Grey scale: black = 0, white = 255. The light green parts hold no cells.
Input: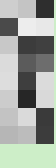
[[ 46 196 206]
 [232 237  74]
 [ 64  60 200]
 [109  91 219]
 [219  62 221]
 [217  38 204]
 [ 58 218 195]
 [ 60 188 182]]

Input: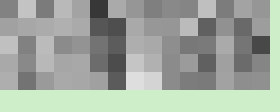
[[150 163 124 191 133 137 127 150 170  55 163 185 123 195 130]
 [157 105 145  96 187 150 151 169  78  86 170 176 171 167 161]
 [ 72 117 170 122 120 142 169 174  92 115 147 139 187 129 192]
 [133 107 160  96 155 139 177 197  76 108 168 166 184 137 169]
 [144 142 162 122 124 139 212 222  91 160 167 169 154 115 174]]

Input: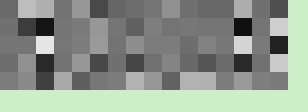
[[ 80 112 173 103 103 111 144 117 109 102  73 151 114 174 189 105]
 [206 116  16 117 117 119 116 126  97 117 151 123 117  21  60 112]
 [ 34 122 213 119 129 109 124 124 142 115 154 125 118 230 117 117]
 [203 113  41 107  84 104 132 113  70 112  72 150 115  41 144 110]
 [123 126 154 125 177 178  98 150 178 124 119  95 169  65 138 124]]

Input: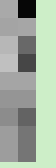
[[  6 169]
 [166 164]
 [104 183]
 [ 70 192]
 [165 165]
 [149 149]
 [ 99 140]
 [117 157]
 [117 157]]

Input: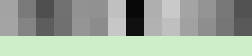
[[ 82 120 148 164 201 175   8 192 145 146 113  79 122 163]
 [ 89 118 142 161 191 178  16 199 140 149 112  93 132 164]]

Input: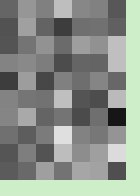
[[ 87 129 135 190 128 150 101]
 [ 96 113 111  61  99 160  82]
 [191 145 158 107 146 116  84]
 [191 100 101  76 125 137 131]
 [103 133 110 128  71 157  61]
 [186  77  84 191 114 117 131]
 [ 22 111  75 116 100 169 133]
 [148 119 130 223 123  93 112]
 [219 159 141 189  83 126  85]
 [ 79 162 166 115 159 105  91]]

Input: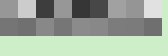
[[225 149 161  71  54 151  61 204 151]
 [111 123 124 136 139 118 136 112 117]]

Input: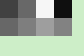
[[ 15 246 104  65]
 [130 158 126 103]]
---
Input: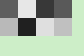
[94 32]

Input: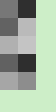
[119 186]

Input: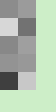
[140 114]

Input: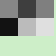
[135 187]

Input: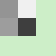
[148  62]

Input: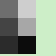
[110 167]

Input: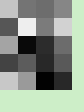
[196 238  44  89]

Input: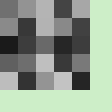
[112  56 105  57  37]

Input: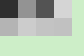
[ 47 204]
